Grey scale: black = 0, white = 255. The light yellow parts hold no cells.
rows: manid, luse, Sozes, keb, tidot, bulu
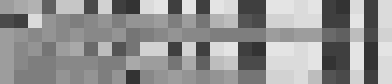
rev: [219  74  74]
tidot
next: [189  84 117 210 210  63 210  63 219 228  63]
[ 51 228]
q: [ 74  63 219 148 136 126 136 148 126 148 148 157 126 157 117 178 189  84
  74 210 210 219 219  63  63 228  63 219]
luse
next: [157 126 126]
[126 148]
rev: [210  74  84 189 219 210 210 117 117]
bulu

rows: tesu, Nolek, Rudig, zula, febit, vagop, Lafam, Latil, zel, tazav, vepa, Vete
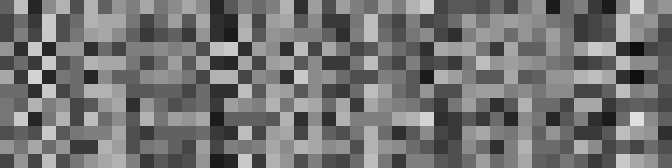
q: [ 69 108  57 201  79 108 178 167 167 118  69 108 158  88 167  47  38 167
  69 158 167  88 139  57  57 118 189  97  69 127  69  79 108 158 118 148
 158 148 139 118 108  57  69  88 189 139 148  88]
Nolek
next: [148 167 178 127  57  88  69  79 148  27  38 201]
[ 57 178]
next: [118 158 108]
[47 88]
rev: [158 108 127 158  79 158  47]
tesu

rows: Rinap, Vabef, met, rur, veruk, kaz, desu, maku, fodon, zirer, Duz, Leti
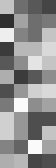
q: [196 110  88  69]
Rinap
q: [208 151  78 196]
zirer
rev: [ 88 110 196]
Rinap
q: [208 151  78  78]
fodon

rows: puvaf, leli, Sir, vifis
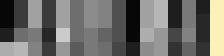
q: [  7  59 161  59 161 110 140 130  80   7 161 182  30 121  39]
leli

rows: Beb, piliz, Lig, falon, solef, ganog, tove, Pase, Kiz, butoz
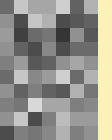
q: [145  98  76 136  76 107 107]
falon
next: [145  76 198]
[177  76]
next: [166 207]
[ 98 177]
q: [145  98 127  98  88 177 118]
tove

